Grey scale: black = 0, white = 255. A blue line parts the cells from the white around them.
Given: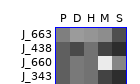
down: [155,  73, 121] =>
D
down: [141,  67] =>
M
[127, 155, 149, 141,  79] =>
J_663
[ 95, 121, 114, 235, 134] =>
J_660
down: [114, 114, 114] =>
H

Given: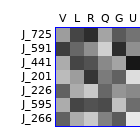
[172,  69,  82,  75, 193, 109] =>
J_595
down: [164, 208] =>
Q
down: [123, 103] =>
Q
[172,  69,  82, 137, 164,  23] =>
J_441

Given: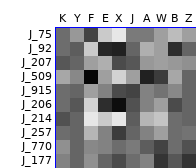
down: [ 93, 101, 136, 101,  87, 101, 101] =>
Y
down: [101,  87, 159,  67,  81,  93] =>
J
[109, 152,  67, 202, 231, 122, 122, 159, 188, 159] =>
J_75

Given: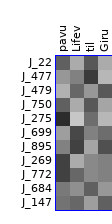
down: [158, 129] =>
pavu
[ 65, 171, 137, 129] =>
J_269
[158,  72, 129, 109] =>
J_699

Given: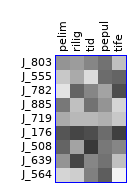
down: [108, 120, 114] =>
pepul
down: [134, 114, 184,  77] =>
tid
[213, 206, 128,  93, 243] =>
J_564
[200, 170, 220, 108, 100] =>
J_555

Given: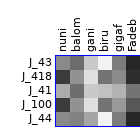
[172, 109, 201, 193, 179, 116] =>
J_41
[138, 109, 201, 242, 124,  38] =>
J_43
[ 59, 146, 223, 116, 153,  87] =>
J_100
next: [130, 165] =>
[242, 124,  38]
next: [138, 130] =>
[165, 242, 124]
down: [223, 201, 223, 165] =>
gani

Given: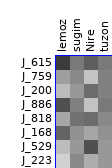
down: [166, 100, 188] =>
lemoz
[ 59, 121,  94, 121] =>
J_615
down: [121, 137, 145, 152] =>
tuzon
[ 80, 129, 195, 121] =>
J_886
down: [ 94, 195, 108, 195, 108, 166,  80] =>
Nire

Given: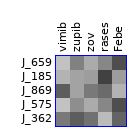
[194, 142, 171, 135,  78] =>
J_575
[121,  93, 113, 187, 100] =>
J_362
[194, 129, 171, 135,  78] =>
J_659

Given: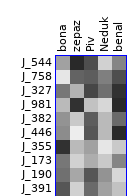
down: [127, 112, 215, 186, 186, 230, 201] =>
Neduk
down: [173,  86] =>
Piv
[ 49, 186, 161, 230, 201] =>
J_355

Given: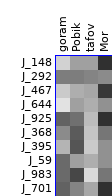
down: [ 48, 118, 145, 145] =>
Mor
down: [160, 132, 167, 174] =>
tafov
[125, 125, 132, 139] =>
J_292
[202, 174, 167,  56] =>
J_467
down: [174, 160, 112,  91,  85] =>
Pobik

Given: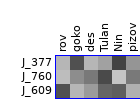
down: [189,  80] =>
rov
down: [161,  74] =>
Tulan
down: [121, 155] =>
des
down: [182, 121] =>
des
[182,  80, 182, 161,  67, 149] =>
J_377
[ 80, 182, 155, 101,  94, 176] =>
J_609

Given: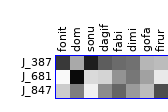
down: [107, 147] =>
fabi
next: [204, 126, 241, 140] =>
[101, 154, 188]
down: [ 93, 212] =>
dagif

